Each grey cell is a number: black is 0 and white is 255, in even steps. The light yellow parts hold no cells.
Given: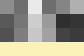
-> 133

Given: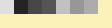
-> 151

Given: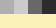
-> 104

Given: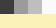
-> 190

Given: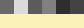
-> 46

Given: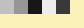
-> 236

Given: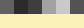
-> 201
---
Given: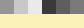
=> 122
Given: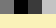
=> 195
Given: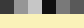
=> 89
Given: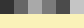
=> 197
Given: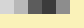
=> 141
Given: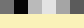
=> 91
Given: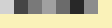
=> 140
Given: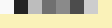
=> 205
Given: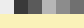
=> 112
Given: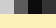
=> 51
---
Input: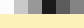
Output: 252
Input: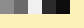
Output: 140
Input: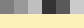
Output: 127
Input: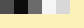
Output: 78
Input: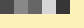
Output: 74
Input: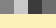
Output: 130
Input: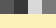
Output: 87
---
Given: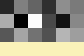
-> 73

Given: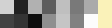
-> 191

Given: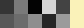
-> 3

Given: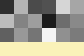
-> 27

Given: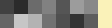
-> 85

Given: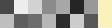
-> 167

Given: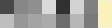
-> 49
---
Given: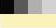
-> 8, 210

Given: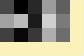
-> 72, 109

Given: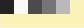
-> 35, 185

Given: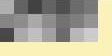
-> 175, 203

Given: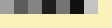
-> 160, 195

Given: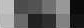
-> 192, 19

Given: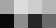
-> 166, 107

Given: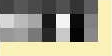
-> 67, 136
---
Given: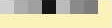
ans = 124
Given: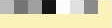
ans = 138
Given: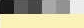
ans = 236
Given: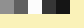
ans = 21
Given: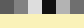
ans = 111
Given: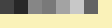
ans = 99
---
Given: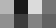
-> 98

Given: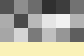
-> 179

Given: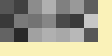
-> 198

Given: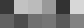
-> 130

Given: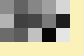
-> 29

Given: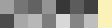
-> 190

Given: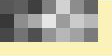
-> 183
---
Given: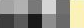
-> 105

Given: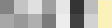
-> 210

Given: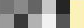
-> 85

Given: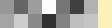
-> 197

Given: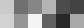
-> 168

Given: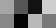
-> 121
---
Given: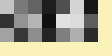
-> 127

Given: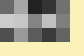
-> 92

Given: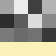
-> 107

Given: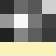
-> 133

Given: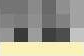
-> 63

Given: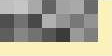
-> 59
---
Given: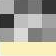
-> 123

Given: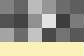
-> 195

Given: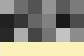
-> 69

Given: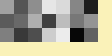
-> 78

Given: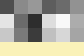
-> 59

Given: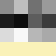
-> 183
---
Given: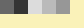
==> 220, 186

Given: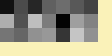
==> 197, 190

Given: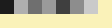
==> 202, 175

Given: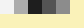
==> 243, 172

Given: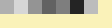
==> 214, 188

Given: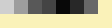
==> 207, 157

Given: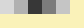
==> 216, 197
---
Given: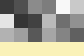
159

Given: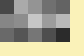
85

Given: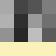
39

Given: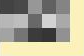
117

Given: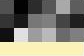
224

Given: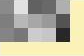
119

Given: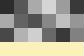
178
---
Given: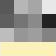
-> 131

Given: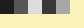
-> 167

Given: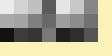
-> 84

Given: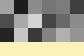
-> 148

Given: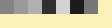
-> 119

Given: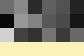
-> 104

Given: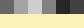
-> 65
